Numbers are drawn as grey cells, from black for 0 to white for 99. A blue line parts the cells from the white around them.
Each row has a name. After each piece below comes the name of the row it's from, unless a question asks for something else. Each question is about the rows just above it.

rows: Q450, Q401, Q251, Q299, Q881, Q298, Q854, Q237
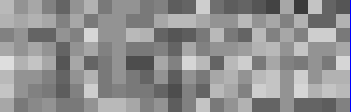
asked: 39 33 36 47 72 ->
Q251
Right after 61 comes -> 69
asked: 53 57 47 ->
Q237
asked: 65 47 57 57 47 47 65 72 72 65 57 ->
Q401
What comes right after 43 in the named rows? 36
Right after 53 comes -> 57
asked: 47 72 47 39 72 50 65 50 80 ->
Q251

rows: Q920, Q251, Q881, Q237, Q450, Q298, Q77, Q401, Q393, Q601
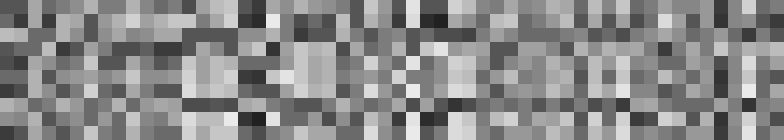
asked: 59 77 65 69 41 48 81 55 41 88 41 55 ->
Q450
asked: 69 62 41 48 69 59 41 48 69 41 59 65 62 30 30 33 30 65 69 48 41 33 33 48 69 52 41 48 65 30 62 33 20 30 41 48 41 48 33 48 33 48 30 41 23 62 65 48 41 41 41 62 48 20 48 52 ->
Q401
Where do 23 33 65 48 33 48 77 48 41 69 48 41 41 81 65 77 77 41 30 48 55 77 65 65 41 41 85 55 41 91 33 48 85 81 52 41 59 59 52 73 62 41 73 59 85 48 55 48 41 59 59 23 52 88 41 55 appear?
Q601
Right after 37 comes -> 23
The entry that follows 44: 85
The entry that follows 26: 48

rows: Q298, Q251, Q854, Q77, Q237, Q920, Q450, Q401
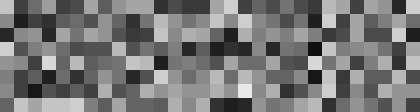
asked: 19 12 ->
Q401
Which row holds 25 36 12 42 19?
Q920
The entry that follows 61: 25

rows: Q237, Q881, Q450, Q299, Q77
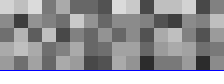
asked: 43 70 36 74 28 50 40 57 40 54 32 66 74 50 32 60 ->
Q450
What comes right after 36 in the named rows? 74
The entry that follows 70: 36

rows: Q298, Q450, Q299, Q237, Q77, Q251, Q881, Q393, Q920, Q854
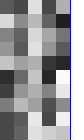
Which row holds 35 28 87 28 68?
Q298
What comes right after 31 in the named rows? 54
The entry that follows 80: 76
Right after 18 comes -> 41
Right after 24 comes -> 58
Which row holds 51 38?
Q299
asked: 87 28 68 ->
Q298

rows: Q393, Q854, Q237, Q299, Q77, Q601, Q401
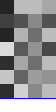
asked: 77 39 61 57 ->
Q601
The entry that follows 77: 39
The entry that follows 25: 32
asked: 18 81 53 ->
Q401
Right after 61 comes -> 57

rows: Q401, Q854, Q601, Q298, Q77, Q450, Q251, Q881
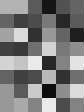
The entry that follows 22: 43
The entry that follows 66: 51

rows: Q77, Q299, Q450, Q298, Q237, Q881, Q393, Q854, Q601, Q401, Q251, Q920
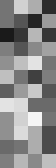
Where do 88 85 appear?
Q854
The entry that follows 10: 21
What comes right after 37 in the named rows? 60
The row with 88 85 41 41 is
Q854
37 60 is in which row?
Q393

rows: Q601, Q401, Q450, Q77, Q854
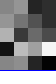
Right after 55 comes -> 14
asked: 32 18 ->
Q401
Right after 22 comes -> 41
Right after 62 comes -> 95

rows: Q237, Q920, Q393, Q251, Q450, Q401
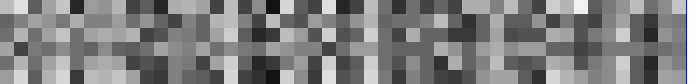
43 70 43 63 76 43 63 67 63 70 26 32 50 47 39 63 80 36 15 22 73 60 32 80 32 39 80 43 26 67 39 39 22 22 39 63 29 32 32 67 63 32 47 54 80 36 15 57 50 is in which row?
Q393
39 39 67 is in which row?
Q251
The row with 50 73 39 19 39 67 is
Q920
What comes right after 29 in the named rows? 32

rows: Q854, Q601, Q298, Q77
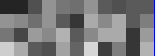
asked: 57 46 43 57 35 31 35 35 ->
Q854
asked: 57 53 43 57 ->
Q601
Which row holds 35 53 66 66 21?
Q298
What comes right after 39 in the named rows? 83
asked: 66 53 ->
Q601
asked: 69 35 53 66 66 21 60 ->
Q298
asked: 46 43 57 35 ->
Q854

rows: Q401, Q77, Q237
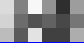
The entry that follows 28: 46
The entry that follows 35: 88
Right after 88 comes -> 25

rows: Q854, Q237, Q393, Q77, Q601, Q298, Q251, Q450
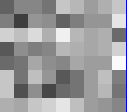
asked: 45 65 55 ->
Q601
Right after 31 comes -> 55

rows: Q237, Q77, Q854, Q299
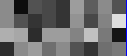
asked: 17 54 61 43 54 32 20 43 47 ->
Q299
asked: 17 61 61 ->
Q854
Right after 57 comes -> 28

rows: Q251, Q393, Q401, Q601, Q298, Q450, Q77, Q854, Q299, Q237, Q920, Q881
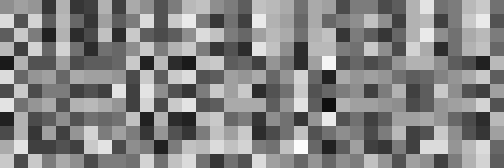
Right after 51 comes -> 58
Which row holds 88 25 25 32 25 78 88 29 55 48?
Q920

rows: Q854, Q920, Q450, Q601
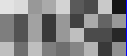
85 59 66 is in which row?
Q854
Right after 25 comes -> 66
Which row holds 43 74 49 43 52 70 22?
Q601
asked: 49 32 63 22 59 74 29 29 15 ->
Q450
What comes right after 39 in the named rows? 59
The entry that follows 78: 8

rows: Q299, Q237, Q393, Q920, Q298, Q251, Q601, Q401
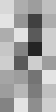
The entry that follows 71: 48
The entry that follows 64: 61
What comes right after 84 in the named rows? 67
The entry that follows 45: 88
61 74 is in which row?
Q299
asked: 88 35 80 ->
Q393

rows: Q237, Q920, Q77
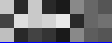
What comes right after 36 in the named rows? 33
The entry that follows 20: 10
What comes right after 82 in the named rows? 90
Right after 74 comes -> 16
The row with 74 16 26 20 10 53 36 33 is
Q77
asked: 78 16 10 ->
Q237
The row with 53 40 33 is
Q237

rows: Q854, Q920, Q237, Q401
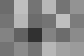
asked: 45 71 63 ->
Q401
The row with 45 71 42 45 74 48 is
Q920
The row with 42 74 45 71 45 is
Q854
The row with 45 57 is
Q854

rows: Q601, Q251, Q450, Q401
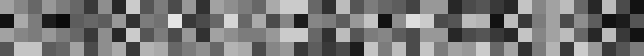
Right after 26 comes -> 59
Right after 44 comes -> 89

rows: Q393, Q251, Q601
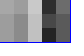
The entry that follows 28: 35
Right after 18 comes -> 42

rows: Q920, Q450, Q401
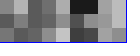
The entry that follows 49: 35
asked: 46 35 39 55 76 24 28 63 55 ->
Q401
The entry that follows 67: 10
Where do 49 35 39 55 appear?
Q450
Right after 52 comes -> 70
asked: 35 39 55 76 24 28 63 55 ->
Q401

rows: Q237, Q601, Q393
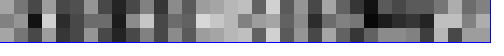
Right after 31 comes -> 58
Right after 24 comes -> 71

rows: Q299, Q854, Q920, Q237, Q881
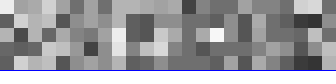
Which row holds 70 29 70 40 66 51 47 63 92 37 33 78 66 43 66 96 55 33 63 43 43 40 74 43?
Q920
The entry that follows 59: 26
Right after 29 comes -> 70
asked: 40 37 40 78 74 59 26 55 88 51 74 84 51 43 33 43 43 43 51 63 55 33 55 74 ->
Q237
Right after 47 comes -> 63
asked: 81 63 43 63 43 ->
Q299

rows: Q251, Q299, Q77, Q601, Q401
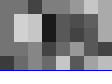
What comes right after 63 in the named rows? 73
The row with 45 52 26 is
Q601
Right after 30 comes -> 37
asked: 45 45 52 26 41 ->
Q601
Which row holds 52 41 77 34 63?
Q401

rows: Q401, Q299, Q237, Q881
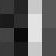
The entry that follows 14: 78
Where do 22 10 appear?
Q881
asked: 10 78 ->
Q881
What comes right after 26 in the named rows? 4

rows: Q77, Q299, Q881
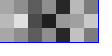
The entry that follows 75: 48
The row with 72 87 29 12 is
Q299
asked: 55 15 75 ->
Q881
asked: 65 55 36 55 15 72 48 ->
Q77

